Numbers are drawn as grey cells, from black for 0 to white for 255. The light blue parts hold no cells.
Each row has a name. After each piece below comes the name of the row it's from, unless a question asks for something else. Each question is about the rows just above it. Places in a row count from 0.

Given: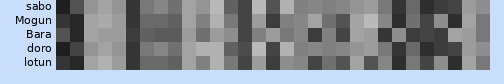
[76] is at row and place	doro, 13
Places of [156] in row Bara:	3 4 9 11 15 22 29
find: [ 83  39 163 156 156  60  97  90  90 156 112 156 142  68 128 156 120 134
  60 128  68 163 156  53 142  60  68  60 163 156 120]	Bara
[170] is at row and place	Mogun, 3

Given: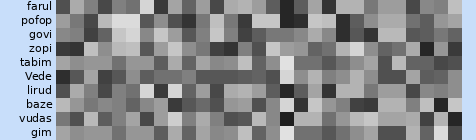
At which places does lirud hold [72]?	3 11 25
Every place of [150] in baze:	1 12 19
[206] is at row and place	vudas, 8
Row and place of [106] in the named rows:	baze, 10

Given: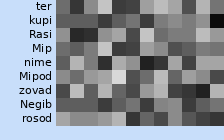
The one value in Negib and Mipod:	[139]
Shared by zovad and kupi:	[94]
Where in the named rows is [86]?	rosod, 9
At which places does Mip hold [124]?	2 10
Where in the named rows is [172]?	nime, 4
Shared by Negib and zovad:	[94]
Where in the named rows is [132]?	Negib, 7

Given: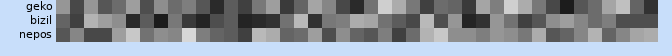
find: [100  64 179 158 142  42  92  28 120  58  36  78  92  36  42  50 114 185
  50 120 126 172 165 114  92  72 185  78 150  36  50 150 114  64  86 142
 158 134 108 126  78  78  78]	bizil
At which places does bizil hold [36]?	10 13 29
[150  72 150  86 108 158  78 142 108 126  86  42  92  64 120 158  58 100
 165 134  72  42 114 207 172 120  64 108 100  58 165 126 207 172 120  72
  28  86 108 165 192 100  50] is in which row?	geko

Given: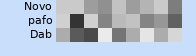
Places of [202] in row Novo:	0 1 7
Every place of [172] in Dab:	0 5 7
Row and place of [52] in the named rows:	pafo, 1
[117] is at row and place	Dab, 4
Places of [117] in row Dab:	4

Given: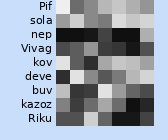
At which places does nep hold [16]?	0 1 4 5
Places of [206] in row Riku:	2

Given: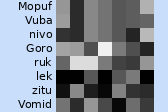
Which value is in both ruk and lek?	[122]
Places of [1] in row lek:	0 1 3 6
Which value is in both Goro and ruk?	[122]
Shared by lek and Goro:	[122]
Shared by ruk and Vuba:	[101]
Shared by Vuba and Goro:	[156]
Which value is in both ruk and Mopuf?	[150]

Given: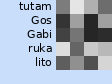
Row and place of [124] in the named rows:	tutam, 0
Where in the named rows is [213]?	lito, 3
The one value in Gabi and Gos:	[38]
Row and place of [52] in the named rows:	Gos, 0
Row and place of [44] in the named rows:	Gabi, 3

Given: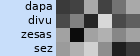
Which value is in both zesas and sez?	[177]
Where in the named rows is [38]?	divu, 2
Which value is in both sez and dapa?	[58]
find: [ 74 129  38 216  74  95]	divu
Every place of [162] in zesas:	0 2 5
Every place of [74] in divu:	0 4

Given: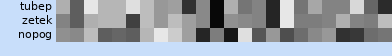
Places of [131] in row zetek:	0 14 19 21
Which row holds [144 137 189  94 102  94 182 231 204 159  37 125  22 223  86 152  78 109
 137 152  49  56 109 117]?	nopog
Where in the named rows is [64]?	zetek, 5
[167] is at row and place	tubep, 18
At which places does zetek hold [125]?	17 18 22

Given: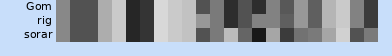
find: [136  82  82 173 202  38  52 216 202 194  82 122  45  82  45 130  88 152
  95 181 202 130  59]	Gom
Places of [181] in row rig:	19

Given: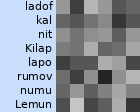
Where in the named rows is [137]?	kal, 3
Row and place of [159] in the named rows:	lapo, 4
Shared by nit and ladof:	[151]
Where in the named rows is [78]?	Lemun, 0

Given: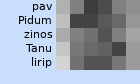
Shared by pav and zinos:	[128]
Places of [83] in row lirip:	2 3
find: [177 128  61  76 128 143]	pav
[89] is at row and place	Pidum, 3
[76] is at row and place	pav, 3
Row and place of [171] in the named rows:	zinos, 0

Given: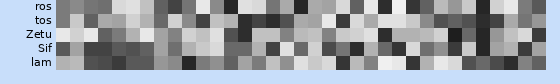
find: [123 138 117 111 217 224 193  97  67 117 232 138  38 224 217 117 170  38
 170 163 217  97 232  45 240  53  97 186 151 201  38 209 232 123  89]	ros
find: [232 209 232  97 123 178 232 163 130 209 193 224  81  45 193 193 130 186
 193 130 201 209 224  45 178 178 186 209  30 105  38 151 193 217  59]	Zetu
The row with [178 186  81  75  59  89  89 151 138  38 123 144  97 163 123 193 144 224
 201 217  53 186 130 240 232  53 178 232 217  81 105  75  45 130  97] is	lam
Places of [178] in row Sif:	9 14 22 32
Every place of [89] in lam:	5 6
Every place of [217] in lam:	19 28

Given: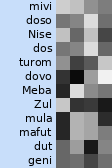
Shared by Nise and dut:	[103]
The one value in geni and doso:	[111]
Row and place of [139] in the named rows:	Meba, 2
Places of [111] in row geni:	1 3

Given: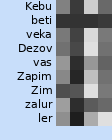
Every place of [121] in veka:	0 3
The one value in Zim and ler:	[223]
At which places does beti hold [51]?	0 1 2

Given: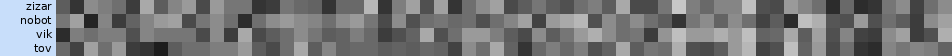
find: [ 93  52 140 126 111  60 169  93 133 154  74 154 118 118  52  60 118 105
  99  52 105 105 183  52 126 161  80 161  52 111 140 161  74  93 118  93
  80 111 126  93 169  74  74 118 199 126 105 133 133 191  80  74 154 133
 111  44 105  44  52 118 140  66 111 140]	zizar
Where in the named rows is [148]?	vik, 43
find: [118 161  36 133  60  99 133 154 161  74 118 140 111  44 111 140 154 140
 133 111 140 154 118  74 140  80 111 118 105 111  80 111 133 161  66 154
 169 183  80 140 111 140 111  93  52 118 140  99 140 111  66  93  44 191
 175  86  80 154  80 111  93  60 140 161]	nobot
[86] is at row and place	nobot, 55
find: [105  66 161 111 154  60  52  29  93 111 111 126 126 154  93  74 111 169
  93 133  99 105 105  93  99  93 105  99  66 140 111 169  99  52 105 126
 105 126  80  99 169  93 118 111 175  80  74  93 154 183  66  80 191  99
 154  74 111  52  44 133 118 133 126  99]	tov

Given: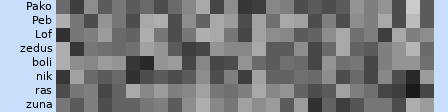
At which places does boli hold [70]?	9 11 18 22
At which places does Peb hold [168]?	6 11 16 23
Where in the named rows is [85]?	zuna, 21
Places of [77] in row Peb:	2 5 8 13 18 20 24

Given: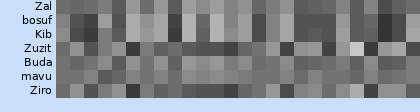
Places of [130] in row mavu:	2 5 7 10 12 16 18 22
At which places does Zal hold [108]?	0 2 6 25

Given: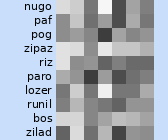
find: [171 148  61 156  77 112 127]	paro
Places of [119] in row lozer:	0 2 4 5
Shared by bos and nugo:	[163]
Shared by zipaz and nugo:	[219]

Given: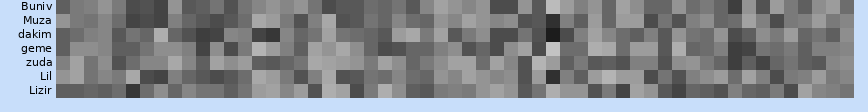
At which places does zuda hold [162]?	1 11 19 23 28 29 31
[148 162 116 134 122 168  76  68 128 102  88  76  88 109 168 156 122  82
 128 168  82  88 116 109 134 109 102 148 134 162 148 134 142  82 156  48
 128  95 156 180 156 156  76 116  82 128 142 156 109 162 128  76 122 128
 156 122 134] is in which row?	Lil

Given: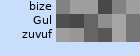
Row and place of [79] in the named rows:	Gul, 0
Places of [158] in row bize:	1 2 5
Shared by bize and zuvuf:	[158]

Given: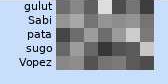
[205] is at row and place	pata, 5
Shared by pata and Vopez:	[122]
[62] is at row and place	gulut, 6
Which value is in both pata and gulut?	[109]

